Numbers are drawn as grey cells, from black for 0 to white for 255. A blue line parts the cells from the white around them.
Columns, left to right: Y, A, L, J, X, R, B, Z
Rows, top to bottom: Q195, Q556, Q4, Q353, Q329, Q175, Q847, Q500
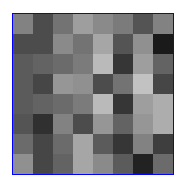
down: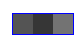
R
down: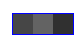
A
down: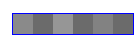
L
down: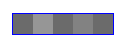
L
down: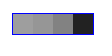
B
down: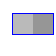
X
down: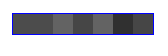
A

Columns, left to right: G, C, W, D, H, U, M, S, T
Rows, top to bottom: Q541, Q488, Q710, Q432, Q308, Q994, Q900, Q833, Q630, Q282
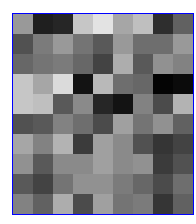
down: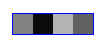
T
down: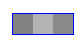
W
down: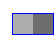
U
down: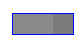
U
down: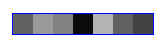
T
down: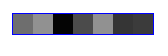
S

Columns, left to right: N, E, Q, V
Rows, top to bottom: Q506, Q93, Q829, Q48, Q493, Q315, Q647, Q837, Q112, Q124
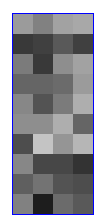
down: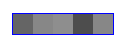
N
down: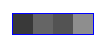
E

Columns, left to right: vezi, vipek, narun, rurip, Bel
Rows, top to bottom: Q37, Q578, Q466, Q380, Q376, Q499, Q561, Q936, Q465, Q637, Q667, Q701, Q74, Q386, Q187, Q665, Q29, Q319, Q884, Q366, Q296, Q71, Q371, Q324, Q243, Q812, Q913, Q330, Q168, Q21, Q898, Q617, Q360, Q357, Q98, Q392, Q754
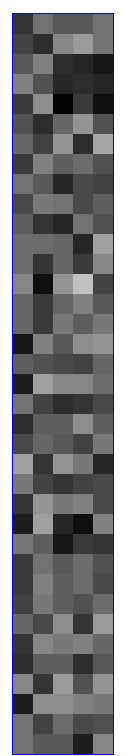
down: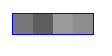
narun
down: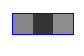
rurip
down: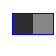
vezi
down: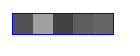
vipek
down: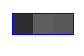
narun
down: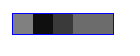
rurip

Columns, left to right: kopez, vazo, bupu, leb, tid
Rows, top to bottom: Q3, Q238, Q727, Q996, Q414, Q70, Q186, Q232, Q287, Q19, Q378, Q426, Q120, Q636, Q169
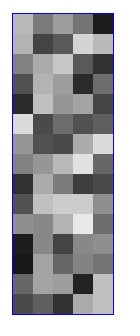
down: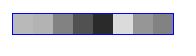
kopez
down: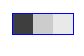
leb
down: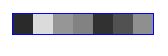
kopez

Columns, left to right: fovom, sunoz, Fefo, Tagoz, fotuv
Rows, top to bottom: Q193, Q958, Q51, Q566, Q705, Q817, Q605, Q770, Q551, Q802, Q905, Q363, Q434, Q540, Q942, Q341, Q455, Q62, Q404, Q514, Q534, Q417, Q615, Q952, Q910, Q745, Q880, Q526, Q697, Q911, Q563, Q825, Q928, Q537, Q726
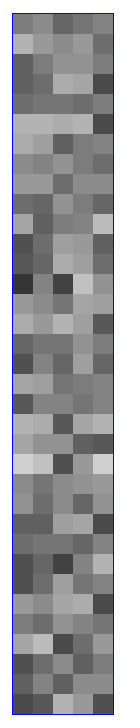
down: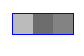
sunoz
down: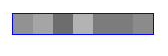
Tagoz
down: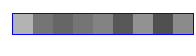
Fefo

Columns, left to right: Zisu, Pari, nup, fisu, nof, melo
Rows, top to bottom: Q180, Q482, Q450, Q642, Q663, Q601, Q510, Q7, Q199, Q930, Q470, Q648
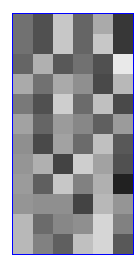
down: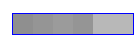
Zisu
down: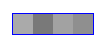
Zisu
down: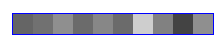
fisu
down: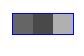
Pari
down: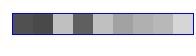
nof
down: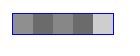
fisu

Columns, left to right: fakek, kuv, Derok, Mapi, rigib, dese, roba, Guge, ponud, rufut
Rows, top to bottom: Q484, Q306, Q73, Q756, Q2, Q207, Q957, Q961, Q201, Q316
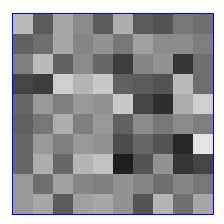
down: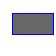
fakek
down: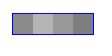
Mapi
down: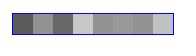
rigib
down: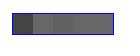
fakek

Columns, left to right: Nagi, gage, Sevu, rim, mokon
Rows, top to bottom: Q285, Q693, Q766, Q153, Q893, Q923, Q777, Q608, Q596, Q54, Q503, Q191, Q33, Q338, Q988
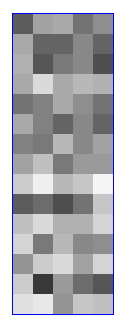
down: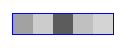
Nagi
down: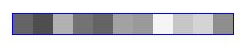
mokon
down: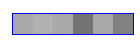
Nagi
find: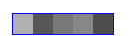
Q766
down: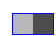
Sevu

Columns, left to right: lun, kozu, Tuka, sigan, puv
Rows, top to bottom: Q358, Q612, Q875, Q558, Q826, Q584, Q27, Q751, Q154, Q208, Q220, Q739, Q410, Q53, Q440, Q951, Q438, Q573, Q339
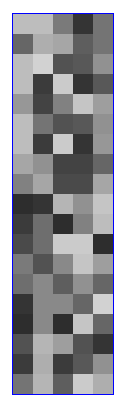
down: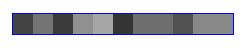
kozu
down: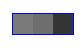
lun
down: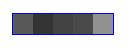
sigan
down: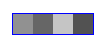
sigan
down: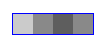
Tuka

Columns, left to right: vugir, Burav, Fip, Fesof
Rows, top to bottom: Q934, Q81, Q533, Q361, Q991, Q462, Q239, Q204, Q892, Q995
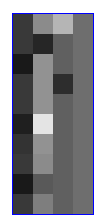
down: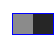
Burav
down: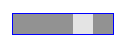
Burav

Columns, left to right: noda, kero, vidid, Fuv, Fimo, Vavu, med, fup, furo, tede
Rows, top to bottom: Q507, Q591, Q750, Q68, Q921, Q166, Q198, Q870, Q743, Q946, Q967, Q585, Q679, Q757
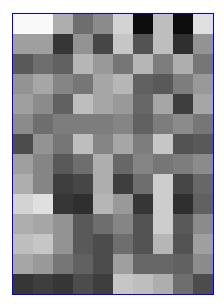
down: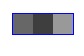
Vavu
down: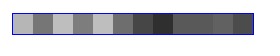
Fuv
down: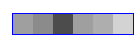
noda
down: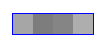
Fimo

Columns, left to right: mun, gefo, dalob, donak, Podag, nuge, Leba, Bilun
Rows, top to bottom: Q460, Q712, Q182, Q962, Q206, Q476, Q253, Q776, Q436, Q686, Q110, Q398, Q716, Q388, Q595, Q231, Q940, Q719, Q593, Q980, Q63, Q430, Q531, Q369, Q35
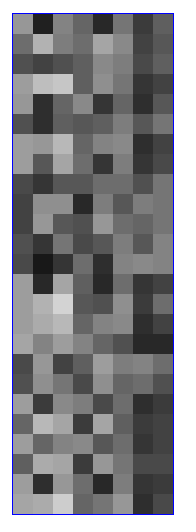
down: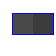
Bilun
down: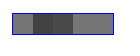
Bilun
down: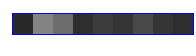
Leba
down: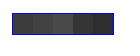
Leba
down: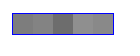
nuge

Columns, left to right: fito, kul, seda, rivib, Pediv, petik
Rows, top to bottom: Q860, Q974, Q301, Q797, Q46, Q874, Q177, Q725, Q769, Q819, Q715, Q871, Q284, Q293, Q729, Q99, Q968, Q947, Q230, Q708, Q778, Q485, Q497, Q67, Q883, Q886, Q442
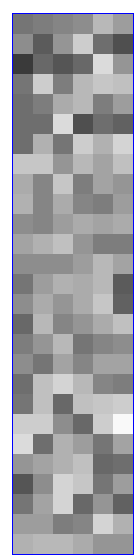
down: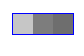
Pediv
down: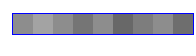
fito
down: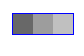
rivib
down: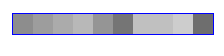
kul
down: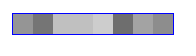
kul
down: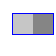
kul

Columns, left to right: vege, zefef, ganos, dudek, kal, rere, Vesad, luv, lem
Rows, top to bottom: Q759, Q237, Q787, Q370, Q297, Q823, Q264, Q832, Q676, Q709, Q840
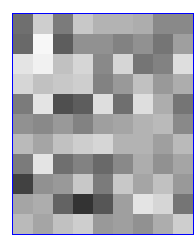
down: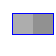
Vesad
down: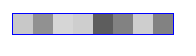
dudek
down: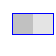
zefef
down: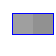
luv
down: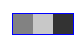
dudek
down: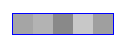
rere

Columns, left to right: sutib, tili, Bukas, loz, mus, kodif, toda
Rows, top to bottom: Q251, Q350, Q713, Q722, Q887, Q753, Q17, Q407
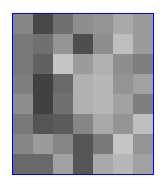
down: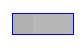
mus
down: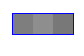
sutib

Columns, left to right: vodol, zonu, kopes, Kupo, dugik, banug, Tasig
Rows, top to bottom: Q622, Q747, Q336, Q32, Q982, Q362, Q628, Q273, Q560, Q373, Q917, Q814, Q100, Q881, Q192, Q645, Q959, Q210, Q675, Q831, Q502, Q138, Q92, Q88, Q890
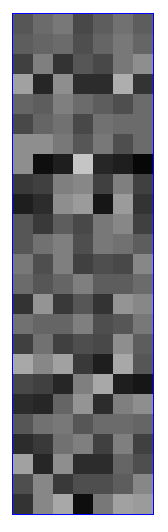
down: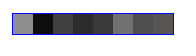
zonu
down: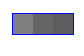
banug

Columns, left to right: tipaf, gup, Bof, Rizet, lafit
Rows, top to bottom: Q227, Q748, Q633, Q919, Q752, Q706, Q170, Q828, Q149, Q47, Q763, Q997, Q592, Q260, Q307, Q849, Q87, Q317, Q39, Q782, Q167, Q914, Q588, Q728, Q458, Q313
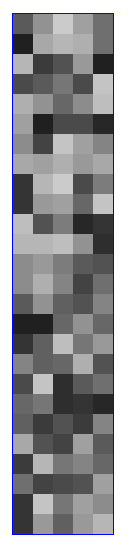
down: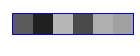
tipaf
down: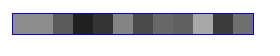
tipaf
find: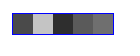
Q39

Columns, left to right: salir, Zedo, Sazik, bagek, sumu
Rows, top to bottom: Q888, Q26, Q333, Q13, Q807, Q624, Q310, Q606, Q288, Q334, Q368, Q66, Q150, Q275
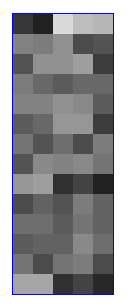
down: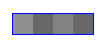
Zedo
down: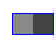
bagek
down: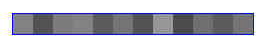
salir

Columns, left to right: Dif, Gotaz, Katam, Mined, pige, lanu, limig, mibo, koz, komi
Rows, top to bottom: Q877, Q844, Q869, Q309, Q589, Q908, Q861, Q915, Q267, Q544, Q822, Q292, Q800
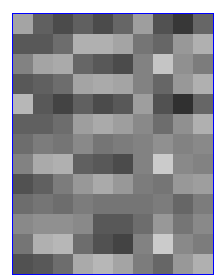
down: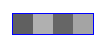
Mined
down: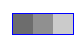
mibo
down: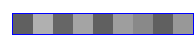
Mined

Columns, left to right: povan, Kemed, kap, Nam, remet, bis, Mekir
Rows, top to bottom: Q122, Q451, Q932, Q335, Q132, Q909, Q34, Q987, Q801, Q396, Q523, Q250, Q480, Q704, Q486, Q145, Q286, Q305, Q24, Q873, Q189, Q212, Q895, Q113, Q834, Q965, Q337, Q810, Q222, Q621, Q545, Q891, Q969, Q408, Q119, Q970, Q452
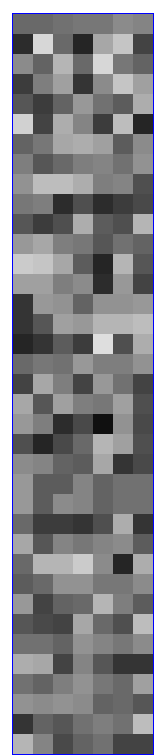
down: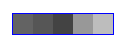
Mekir
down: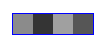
Mekir
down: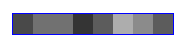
Mekir
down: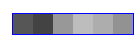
Mekir
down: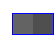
remet

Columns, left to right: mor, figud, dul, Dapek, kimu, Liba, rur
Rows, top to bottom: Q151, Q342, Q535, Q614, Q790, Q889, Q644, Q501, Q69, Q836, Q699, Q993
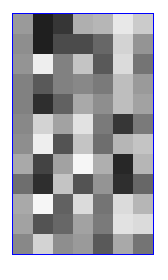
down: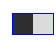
Liba
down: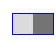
rur
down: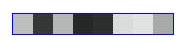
Liba

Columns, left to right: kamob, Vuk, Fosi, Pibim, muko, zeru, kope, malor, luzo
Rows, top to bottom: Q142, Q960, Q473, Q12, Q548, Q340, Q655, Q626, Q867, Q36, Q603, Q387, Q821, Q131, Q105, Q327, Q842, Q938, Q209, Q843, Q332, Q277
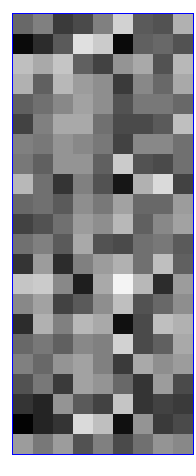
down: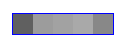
Pibim
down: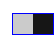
zeru
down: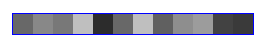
malor

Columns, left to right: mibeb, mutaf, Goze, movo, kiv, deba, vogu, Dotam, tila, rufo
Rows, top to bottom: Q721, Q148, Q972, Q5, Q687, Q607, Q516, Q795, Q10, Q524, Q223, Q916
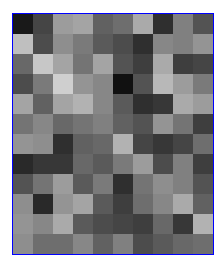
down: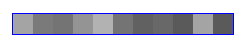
movo
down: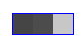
mutaf

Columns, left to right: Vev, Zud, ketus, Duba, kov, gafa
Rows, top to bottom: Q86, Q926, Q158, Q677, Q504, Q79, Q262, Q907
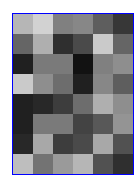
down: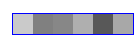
kov
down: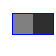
ketus

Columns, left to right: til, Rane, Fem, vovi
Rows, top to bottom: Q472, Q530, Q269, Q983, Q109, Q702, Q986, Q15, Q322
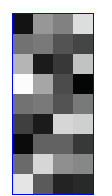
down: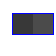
Fem
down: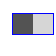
Fem
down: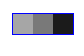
Rane
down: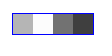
til

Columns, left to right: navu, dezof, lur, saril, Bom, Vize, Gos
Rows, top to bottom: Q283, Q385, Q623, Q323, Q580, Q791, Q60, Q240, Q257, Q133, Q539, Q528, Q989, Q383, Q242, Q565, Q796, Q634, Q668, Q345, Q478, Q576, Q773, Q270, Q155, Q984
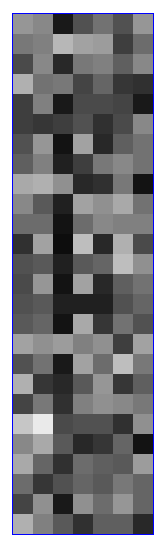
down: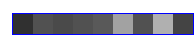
navu
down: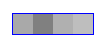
Vize
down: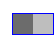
saril
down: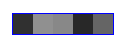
Bom
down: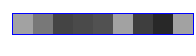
saril
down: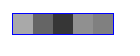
dezof

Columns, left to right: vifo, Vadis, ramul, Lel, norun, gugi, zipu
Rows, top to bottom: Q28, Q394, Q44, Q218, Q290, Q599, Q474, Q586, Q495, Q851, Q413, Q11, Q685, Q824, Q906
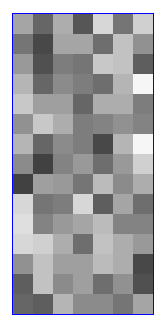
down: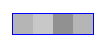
vifo
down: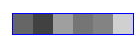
Vadis
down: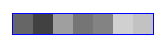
Vadis

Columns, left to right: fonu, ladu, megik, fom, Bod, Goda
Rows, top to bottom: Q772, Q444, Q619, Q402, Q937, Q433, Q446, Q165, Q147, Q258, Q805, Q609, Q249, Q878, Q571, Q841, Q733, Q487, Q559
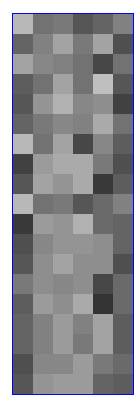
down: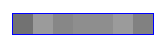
ladu
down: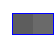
Goda

